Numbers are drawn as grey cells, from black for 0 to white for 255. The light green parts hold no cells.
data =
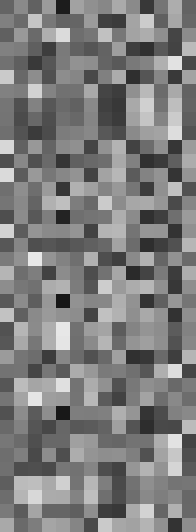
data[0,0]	100
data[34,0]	94
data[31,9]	115
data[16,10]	150
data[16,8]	183
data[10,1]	97
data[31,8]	102
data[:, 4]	[28, 99, 219, 122, 123, 141, 113, 106, 112, 124, 138, 53, 135, 54, 191, 35, 136, 79, 130, 140, 178, 22, 145, 231, 229, 135, 90, 224, 155, 24, 103, 104, 78, 119, 208, 170, 101, 159]
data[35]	[109, 181, 216, 171, 170, 131, 190, 111, 77, 110, 137, 126, 136, 103]
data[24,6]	138
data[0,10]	56
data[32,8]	144
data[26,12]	221
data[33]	[112, 77, 79, 74, 119, 114, 133, 78, 66, 150, 179, 147, 213, 89]
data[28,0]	117
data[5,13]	163
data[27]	[86, 188, 165, 172, 224, 115, 172, 145, 81, 120, 143, 136, 105, 123]
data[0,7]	135
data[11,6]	105
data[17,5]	88
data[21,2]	94
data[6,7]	69
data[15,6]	116
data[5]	[202, 104, 141, 80, 141, 134, 73, 128, 172, 47, 85, 135, 57, 163]
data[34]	[94, 187, 190, 169, 208, 116, 182, 126, 74, 114, 143, 130, 116, 118]
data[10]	[215, 97, 152, 100, 138, 144, 68, 146, 179, 66, 108, 144, 54, 155]
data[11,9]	129
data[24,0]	87
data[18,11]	101
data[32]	[110, 127, 73, 141, 78, 173, 148, 142, 144, 127, 81, 163, 199, 78]
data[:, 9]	[138, 164, 163, 62, 121, 47, 144, 169, 161, 138, 66, 129, 91, 118, 167, 139, 116, 108, 138, 42, 172, 146, 143, 132, 148, 48, 112, 120, 124, 149, 84, 115, 127, 150, 114, 110, 170, 162]
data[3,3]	61
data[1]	[128, 107, 197, 120, 99, 101, 155, 64, 59, 164, 204, 96, 167, 103]
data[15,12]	111
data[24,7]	181
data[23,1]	182

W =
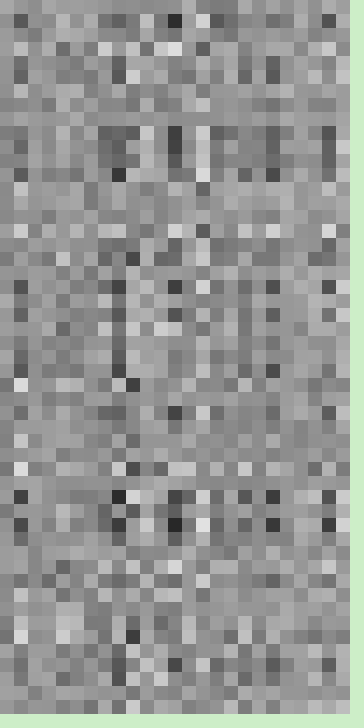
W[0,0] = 167
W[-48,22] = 174
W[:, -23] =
[142, 145, 124, 146, 150, 161, 142, 143, 154, 150, 159, 163, 148, 152, 149, 145, 131, 157, 137, 156, 158, 141, 160, 151, 149, 140, 144, 145, 152, 162, 155, 138, 156, 128, 164, 165, 152, 153, 142, 135, 135, 138, 154, 145, 156, 142, 156, 162, 160, 129, 150]
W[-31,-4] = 174
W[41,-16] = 124
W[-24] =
[117, 218, 145, 150, 186, 177, 144, 122, 187, 64, 155, 137, 146, 180, 136, 138, 120, 182, 129, 161, 153, 144, 119, 139, 133]
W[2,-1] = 152
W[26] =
[151, 87, 144, 123, 130, 120, 148, 148, 71, 173, 173, 163, 128, 142, 189, 137, 159, 107, 142, 75, 154, 166, 154, 116, 180]
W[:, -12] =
[174, 158, 166, 152, 140, 117, 167, 169, 143, 149, 138, 153, 121, 162, 157, 163, 180, 150, 168, 150, 130, 143, 124, 139, 143, 136, 142, 180, 147, 125, 152, 168, 139, 196, 153, 102, 156, 120, 144, 174, 154, 152, 154, 156, 184, 190, 131, 141, 128, 165, 129]
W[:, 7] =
[150, 116, 138, 204, 143, 153, 144, 135, 146, 97, 110, 115, 136, 150, 145, 135, 182, 119, 103, 161, 109, 185, 131, 192, 150, 172, 148, 122, 157, 103, 139, 127, 152, 129, 146, 135, 101, 106, 145, 156, 186, 124, 182, 125, 123, 116, 146, 125, 169, 147, 169]
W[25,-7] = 159
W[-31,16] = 147
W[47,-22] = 144
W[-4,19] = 91
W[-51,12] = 144
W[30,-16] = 136
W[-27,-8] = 128
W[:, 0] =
[167, 145, 155, 157, 148, 147, 144, 132, 149, 125, 142, 130, 149, 138, 139, 137, 158, 140, 123, 149, 142, 170, 152, 157, 143, 165, 151, 117, 135, 146, 132, 129, 142, 119, 148, 155, 122, 146, 152, 156, 156, 136, 139, 145, 127, 115, 162, 141, 158, 161, 152]
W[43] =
[145, 158, 145, 150, 175, 173, 131, 125, 147, 138, 153, 131, 126, 156, 146, 150, 157, 150, 150, 146, 170, 157, 160, 147, 163]
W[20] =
[142, 83, 158, 145, 155, 126, 136, 109, 68, 166, 185, 148, 62, 130, 210, 115, 147, 109, 143, 79, 157, 174, 165, 81, 204]
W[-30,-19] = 148
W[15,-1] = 165
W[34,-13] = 162
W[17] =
[140, 135, 157, 148, 157, 144, 145, 119, 111, 122, 172, 154, 101, 150, 187, 112, 123, 131, 142, 118, 140, 149, 146, 103, 162]
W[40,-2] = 199
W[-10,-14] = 124
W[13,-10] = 160
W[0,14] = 131
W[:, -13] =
[144, 45, 117, 221, 130, 126, 151, 129, 141, 63, 66, 88, 114, 179, 145, 146, 209, 101, 108, 155, 62, 159, 83, 190, 142, 122, 128, 146, 166, 68, 119, 150, 152, 193, 162, 69, 94, 40, 94, 149, 214, 110, 191, 126, 133, 123, 138, 72, 142, 132, 161]
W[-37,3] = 154

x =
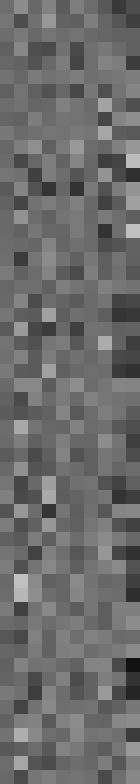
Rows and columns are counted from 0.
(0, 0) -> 110
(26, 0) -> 121
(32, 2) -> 74
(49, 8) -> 71
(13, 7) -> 82
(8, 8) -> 132
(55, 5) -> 116
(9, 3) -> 117
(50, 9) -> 119
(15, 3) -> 97
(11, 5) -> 133
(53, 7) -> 93
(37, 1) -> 79
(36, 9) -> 135
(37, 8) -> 82
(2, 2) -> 105
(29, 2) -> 92
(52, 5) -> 136
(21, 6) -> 107
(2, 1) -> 121
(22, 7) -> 94
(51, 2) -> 130
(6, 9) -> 132
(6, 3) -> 82
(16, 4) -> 102
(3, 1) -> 135
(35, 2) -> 81
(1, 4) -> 98
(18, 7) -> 94
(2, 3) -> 117
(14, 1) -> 69
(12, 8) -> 73
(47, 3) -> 116
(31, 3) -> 106
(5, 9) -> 125
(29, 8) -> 115
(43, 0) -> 123
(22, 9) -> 57

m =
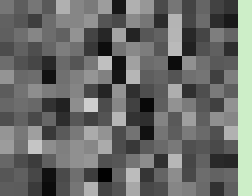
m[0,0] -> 118
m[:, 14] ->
[101, 108, 69, 81, 112, 117, 78, 87, 95, 106, 86, 98, 109, 106]
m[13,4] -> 78
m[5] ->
[148, 105, 109, 18, 112, 128, 149, 129, 21, 182, 94, 100, 84, 112, 117, 64, 126]
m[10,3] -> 142
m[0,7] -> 157
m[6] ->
[92, 115, 142, 124, 116, 133, 72, 36, 147, 47, 78, 92, 174, 48, 78, 122, 94]
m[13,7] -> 67
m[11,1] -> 77
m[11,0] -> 103
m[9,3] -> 56
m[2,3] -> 109
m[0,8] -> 23
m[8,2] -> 73
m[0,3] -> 89
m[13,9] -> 168
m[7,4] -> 33
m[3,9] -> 137
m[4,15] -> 89
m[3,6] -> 56
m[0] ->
[118, 93, 118, 89, 176, 134, 122, 157, 23, 176, 151, 75, 118, 68, 101, 66, 52]
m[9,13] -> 123
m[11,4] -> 129
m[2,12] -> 181
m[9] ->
[149, 120, 159, 56, 90, 121, 171, 147, 76, 115, 17, 117, 93, 123, 106, 80, 177]
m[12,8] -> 102
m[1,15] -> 44
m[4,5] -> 85
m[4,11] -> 113
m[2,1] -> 111
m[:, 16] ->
[52, 25, 101, 46, 92, 126, 94, 146, 134, 177, 91, 38, 104, 95]
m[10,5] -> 144
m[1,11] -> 44

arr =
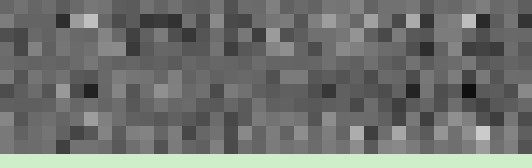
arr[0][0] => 103
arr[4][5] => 107
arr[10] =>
[121, 107, 108, 113, 64, 114, 114, 110, 89, 111, 124, 83, 123, 101, 96, 128, 75, 111, 101, 123, 114, 119, 108, 123, 114, 141, 90, 133, 137, 123, 103, 116, 111, 124, 156, 112, 127, 83]
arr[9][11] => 102
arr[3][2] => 130
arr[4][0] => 106
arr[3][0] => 109
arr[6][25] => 90
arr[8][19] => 115
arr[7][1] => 95
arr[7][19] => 96
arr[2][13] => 55
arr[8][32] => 144
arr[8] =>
[134, 86, 106, 111, 101, 112, 157, 128, 111, 97, 95, 88, 97, 89, 78, 108, 72, 90, 123, 115, 122, 116, 85, 141, 107, 108, 107, 97, 70, 121, 64, 114, 144, 128, 82, 62, 118, 76]
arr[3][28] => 105
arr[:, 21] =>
[106, 86, 94, 101, 100, 123, 95, 91, 116, 142, 119]
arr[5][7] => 105
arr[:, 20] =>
[97, 123, 81, 143, 101, 123, 96, 98, 122, 99, 114]
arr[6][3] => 85
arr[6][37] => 137
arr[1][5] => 156
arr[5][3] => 105
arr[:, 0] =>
[103, 125, 79, 109, 106, 122, 77, 96, 134, 121, 121]
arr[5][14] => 108
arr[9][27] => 110
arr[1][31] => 121
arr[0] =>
[103, 114, 102, 109, 92, 106, 119, 115, 93, 91, 114, 100, 112, 98, 96, 117, 82, 108, 106, 128, 97, 106, 99, 118, 116, 131, 99, 113, 113, 119, 92, 108, 104, 114, 126, 105, 110, 94]
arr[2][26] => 96
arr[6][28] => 98
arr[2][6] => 103
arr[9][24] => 101
